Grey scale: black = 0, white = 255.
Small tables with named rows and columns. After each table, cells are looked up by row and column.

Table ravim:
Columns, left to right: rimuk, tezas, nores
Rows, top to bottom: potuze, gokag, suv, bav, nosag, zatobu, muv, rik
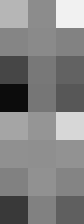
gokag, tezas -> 138
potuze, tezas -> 140
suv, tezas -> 120
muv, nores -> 132
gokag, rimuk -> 133
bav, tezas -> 118
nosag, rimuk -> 165
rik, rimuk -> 57
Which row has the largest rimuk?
potuze

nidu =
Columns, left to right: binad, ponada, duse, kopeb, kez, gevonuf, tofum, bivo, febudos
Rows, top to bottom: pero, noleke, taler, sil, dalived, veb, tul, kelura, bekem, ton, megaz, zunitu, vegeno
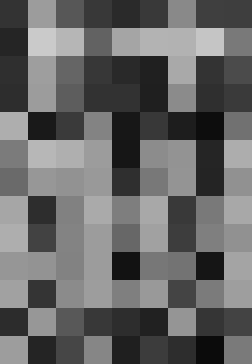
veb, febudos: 173
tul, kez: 47
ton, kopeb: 156
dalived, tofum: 29
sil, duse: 93
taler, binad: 47
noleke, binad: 37
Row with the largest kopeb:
kelura

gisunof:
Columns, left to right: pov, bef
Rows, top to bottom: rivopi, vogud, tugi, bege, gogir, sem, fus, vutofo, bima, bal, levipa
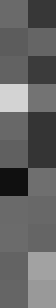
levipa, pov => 101
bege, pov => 211
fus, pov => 16
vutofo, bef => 104
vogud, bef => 101
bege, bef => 115
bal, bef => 162
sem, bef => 52
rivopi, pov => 106
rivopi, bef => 55
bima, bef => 101

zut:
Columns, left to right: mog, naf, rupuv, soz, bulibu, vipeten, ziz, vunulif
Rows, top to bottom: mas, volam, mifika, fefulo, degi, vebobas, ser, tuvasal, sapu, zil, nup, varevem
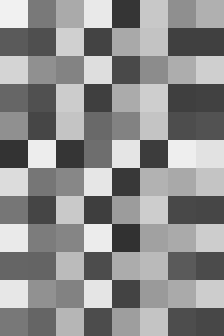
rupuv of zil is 187
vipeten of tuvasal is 205
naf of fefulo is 80
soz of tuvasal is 62
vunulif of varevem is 71
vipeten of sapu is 161

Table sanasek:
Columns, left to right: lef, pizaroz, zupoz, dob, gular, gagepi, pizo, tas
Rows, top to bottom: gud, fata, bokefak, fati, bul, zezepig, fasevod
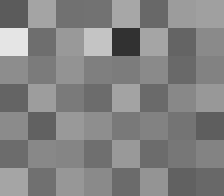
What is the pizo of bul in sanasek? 116
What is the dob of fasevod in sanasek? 138
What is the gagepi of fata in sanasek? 165
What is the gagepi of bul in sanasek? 130
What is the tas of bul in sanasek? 94
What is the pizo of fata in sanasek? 100
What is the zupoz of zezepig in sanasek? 133

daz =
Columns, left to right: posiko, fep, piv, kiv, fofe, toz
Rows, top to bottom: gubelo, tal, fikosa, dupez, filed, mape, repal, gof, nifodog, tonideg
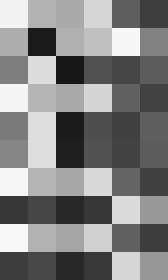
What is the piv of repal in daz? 168
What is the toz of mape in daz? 92
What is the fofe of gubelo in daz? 94
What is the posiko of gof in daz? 55
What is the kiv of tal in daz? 192
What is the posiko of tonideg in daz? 60
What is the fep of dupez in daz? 181
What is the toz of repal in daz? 65

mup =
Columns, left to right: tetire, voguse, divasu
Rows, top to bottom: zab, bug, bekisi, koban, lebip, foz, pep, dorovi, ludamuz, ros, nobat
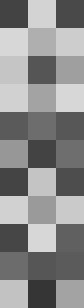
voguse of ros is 86
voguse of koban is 163
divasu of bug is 205
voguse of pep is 196
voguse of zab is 211
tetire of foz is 151
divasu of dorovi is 202
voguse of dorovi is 154
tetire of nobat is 194
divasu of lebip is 87
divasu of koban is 215
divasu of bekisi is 159
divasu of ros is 91
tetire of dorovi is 209
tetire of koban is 209
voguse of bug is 175
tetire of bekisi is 197
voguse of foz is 67
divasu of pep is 77
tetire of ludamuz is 70
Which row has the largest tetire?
bug

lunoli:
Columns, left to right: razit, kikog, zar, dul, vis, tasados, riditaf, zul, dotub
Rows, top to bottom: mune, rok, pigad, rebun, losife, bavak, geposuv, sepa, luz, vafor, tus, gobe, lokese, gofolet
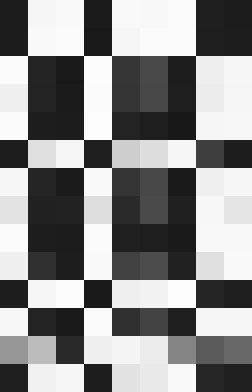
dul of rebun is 251
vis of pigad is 54
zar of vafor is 29
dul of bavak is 30
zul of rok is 30
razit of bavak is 29
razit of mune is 28
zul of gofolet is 38
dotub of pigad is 246
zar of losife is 28
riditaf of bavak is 245
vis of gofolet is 226
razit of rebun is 239
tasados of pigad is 73
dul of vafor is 249

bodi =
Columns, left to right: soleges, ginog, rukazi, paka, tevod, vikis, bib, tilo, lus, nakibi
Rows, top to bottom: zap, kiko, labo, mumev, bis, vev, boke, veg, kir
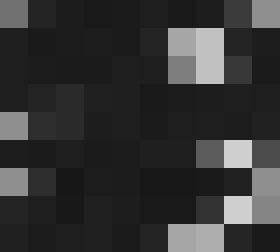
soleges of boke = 143
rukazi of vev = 30
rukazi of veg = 24
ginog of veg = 30
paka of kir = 32
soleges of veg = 36
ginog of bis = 46
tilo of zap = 29
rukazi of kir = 31
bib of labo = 126
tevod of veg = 29
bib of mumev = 28
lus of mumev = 31
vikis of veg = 25
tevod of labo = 31
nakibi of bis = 33
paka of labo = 27

